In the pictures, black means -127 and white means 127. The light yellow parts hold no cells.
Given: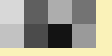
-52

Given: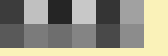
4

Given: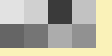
-10

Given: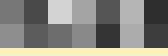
-75

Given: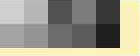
-19

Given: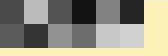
-19

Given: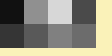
-38
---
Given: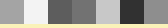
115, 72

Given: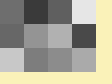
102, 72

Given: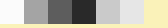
123, 102

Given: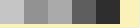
69, 42

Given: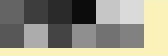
90, 70

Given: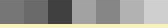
79, 50

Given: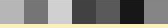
80, 54

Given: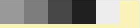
109, 25
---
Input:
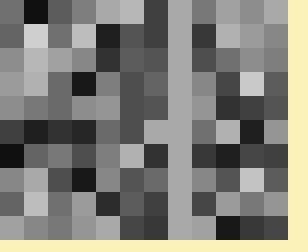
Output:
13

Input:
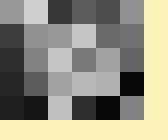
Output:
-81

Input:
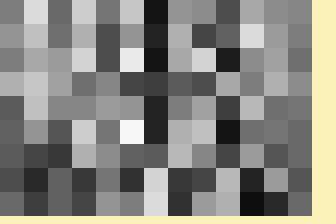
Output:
-2

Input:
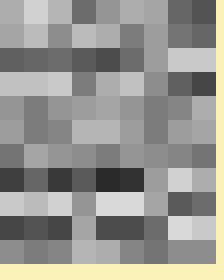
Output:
-31

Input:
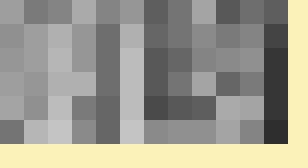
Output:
22
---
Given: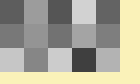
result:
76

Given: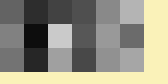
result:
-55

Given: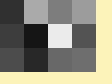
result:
-86

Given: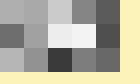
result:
-69

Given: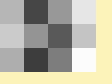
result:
-65

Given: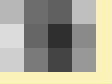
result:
-5
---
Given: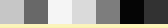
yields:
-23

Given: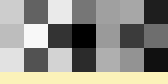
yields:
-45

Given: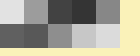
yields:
-39

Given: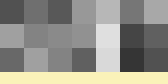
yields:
32

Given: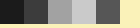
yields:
-67

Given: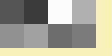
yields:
34

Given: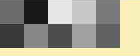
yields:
8

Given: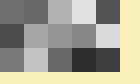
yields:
66
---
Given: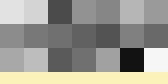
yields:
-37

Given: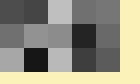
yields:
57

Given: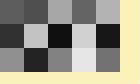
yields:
1

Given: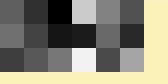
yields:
-7

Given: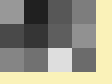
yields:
94

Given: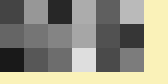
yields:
-18

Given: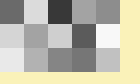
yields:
5

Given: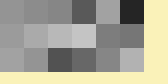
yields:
-45

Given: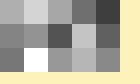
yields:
24
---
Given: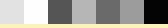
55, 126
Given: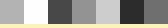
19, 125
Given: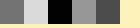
-124, 90
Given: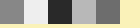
-86, 110
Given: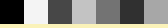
67, 116
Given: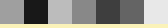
8, 104
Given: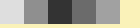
-76, 94
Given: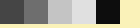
68, 96
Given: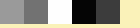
126, 126
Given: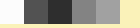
-81, 124
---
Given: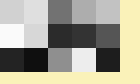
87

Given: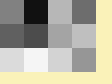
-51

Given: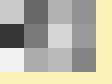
-4

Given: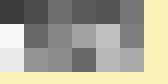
-23

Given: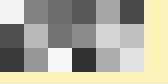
57

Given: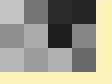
42

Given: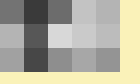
-40
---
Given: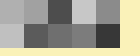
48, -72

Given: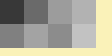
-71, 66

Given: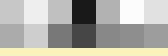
71, 29

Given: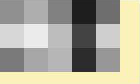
16, 23

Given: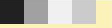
-94, 75

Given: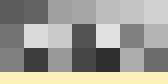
-35, -20

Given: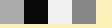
43, 6

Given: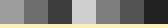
29, -93

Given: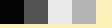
-123, 51

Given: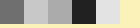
-16, 99
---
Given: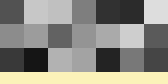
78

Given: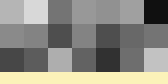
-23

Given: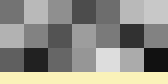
-78

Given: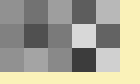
88

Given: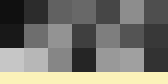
-43

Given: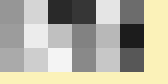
56

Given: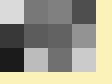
-29
